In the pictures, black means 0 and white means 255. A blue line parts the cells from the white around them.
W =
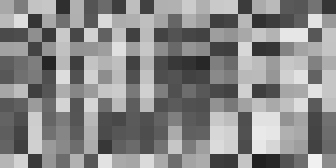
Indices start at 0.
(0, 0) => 168
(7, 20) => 192
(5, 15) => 138
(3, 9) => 158
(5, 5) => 81
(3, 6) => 148
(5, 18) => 186
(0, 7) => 107
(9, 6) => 176
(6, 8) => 203
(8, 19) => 225
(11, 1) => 210
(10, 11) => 115
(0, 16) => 203
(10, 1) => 64
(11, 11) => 170
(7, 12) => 91
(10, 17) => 76
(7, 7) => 110
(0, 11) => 176
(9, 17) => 81
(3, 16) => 63
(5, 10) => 194
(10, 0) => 100
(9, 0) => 94
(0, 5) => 177
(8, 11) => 99
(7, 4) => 212
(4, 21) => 193
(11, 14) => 172
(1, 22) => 227
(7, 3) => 107
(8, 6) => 184
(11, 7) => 226
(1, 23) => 153
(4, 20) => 199
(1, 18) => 49

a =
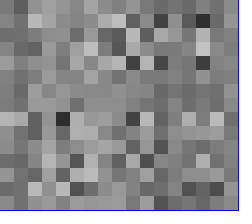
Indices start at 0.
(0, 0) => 122
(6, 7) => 136
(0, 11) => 106
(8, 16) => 112
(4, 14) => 62
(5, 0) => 129
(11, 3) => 181
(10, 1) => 118
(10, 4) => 125
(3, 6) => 190
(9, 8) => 111
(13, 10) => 104
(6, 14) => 116
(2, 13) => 119
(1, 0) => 132
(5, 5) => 132
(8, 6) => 152
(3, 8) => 86
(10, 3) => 164
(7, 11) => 109
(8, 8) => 139
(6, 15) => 112
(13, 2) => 185
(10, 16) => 133
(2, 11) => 168
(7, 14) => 122
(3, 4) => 126
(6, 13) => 107
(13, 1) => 112
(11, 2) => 133
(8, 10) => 184
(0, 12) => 115
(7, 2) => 153
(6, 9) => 135
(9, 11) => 111

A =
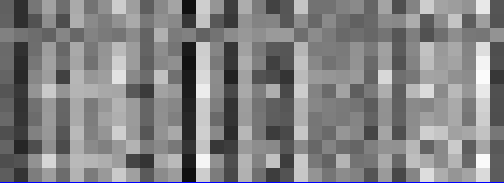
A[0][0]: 96
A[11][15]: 144
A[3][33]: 132
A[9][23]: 106
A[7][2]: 113
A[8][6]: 125
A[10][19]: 137
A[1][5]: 174
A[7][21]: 177
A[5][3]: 158
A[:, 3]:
[162, 142, 98, 157, 162, 158, 202, 153, 155, 152, 143, 214, 158]
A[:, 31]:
[163, 140, 111, 153, 156, 162, 138, 151, 151, 197, 137, 138, 173]
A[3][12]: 117
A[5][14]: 217
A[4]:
[107, 43, 119, 162, 113, 165, 113, 150, 207, 156, 95, 136, 144, 17, 208, 121, 55, 173, 128, 64, 85, 194, 136, 114, 124, 147, 105, 158, 82, 131, 189, 156, 163, 134, 243, 80]
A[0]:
[96, 47, 118, 162, 110, 170, 115, 144, 205, 158, 94, 137, 164, 16, 206, 149, 62, 173, 123, 66, 86, 196, 114, 114, 129, 138, 101, 164, 79, 131, 205, 163, 157, 147, 232, 85]
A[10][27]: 146
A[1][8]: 145
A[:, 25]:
[138, 97, 111, 146, 147, 154, 94, 116, 133, 135, 101, 115, 130]
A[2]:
[129, 116, 109, 98, 134, 103, 131, 122, 116, 139, 99, 176, 123, 129, 98, 115, 140, 152, 143, 154, 155, 110, 140, 123, 105, 111, 103, 116, 86, 127, 81, 111, 142, 120, 118, 147]
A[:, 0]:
[96, 98, 129, 106, 107, 100, 85, 97, 105, 79, 100, 78, 93]
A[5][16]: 34
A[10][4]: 75
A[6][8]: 166
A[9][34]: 194
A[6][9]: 89
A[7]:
[97, 50, 113, 153, 102, 169, 122, 150, 179, 155, 101, 143, 135, 34, 203, 126, 51, 157, 115, 95, 86, 177, 135, 127, 122, 116, 92, 146, 96, 138, 133, 151, 170, 122, 210, 79]
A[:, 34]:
[232, 159, 118, 221, 243, 251, 232, 210, 205, 194, 166, 250, 218]
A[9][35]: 119
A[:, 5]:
[170, 174, 103, 169, 165, 182, 180, 169, 170, 185, 173, 185, 179]
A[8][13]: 39

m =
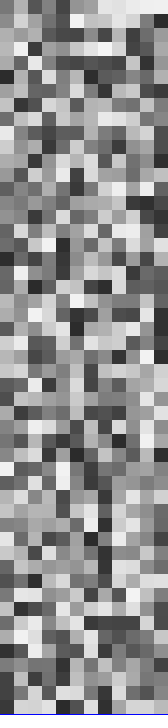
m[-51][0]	120
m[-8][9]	223
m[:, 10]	[239, 124, 109, 88, 51, 105, 76, 194, 117, 211, 165, 141, 168, 236, 48, 72, 160, 162, 71, 106, 97, 195, 229, 148, 130, 242, 166, 175, 229, 159, 227, 241, 186, 163, 124, 166, 142, 154, 134, 200, 141, 221, 191, 145, 213, 124, 105, 125, 119, 83, 212]
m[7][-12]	195
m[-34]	[109, 88, 200, 242, 46, 152, 106, 196, 123, 219, 162, 225]
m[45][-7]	176
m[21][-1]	99
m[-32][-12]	104
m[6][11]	59
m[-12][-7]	165
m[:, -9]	[129, 113, 89, 160, 129, 220, 98, 215, 97, 70, 57, 148, 154, 175, 128, 116, 189, 242, 125, 123, 95, 211, 216, 204, 96, 92, 154, 60, 160, 128, 218, 89, 57, 137, 103, 185, 180, 159, 73, 222, 150, 186, 144, 105, 135, 96, 165, 117, 113, 88, 225]
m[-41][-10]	173
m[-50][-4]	229
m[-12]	[201, 178, 73, 222, 137, 165, 115, 51, 141, 137, 200, 128]
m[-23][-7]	202
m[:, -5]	[229, 198, 71, 245, 77, 91, 54, 185, 233, 124, 109, 87, 162, 209, 173, 204, 103, 196, 152, 197, 46, 146, 160, 177, 200, 138, 192, 134, 125, 81, 71, 137, 195, 118, 86, 57, 97, 49, 129, 51, 53, 77, 169, 228, 70, 102, 60, 192, 157, 55, 48]
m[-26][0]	183
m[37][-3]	228
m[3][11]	169
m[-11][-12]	102
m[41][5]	114
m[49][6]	121
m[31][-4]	44
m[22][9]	72
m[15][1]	133
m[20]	[101, 173, 43, 95, 208, 194, 69, 46, 217, 93, 97, 86]
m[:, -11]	[178, 211, 155, 239, 101, 178, 190, 55, 191, 132, 147, 165, 86, 133, 122, 133, 216, 88, 105, 239, 173, 139, 146, 176, 235, 160, 213, 104, 194, 61, 159, 85, 190, 91, 114, 220, 163, 134, 108, 178, 196, 113, 230, 52, 203, 241, 87, 143, 191, 120, 213]
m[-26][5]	169
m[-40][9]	113
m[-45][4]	131
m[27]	[91, 104, 235, 60, 142, 218, 69, 134, 92, 164, 175, 215]
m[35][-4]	165
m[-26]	[183, 160, 71, 92, 156, 169, 112, 138, 53, 145, 242, 46]
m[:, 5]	[148, 242, 70, 198, 70, 183, 218, 90, 164, 92, 205, 181, 65, 57, 160, 103, 162, 152, 140, 161, 194, 242, 52, 44, 113, 169, 192, 218, 202, 189, 74, 89, 43, 119, 133, 150, 197, 107, 161, 165, 148, 114, 202, 155, 228, 176, 83, 182, 191, 218, 81]

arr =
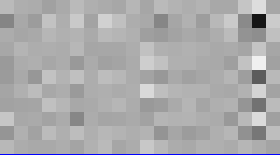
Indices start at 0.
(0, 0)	186
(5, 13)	161
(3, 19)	166
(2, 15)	173
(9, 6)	175
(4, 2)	175
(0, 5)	186
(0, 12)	179
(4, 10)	206
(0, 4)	170
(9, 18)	119
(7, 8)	182
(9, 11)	148
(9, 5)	189
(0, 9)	182
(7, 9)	172
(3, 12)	174
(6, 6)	173
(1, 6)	163
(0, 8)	167
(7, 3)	192
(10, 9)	172
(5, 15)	172
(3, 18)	196
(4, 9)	171
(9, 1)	176
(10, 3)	169
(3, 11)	176
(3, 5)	183
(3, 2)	173
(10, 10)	200
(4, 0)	154
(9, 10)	179
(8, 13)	179
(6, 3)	168
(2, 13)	169
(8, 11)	181
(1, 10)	169

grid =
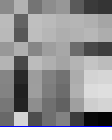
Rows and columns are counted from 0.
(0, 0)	138
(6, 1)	32
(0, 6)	58
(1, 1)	99
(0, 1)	178
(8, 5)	59
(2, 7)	173
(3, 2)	134
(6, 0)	131
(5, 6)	211
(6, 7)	223
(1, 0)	187
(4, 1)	72
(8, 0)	104
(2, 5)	178
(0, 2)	116
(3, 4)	167
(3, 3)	158
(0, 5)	90
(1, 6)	176
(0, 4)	151
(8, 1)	213

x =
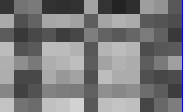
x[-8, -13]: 53
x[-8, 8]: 35
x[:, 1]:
[116, 80, 56, 83, 142, 72, 65, 115]
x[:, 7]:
[51, 164, 99, 180, 163, 189, 143, 190]
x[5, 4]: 152
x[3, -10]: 188
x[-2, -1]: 61
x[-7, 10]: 89
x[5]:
[174, 72, 72, 170, 152, 163, 80, 189, 172, 172, 80, 71, 76]
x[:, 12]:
[88, 77, 57, 90, 159, 76, 61, 125]
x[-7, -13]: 170
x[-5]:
[188, 83, 90, 188, 187, 178, 87, 180, 188, 181, 77, 87, 90]
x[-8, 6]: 162
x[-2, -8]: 123
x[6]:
[134, 65, 82, 130, 125, 123, 96, 143, 135, 142, 109, 92, 61]
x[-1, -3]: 69
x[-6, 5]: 71
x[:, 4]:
[47, 169, 61, 187, 180, 152, 125, 197]
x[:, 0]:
[53, 170, 92, 188, 175, 174, 134, 195]
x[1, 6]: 94

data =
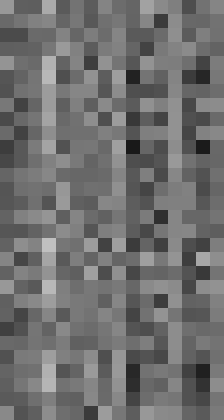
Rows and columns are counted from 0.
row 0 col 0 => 152
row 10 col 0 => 61
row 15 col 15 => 116
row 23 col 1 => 81
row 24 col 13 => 100
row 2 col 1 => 75
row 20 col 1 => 99
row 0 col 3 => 170
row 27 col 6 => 134
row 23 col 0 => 64
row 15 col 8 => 118
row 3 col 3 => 119
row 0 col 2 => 94
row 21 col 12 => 145
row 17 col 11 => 64
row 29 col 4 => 110
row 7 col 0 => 120
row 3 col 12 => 131
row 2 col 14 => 127
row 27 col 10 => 104
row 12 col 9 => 88
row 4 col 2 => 106
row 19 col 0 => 98
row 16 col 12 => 134
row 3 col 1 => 96
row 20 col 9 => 103
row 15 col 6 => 107
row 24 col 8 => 123
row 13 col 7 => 111
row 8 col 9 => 56
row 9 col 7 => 128
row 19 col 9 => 71
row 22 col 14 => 86
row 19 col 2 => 122
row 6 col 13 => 102
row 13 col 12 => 125
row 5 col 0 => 85
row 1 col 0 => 105
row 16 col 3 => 114
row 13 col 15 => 102
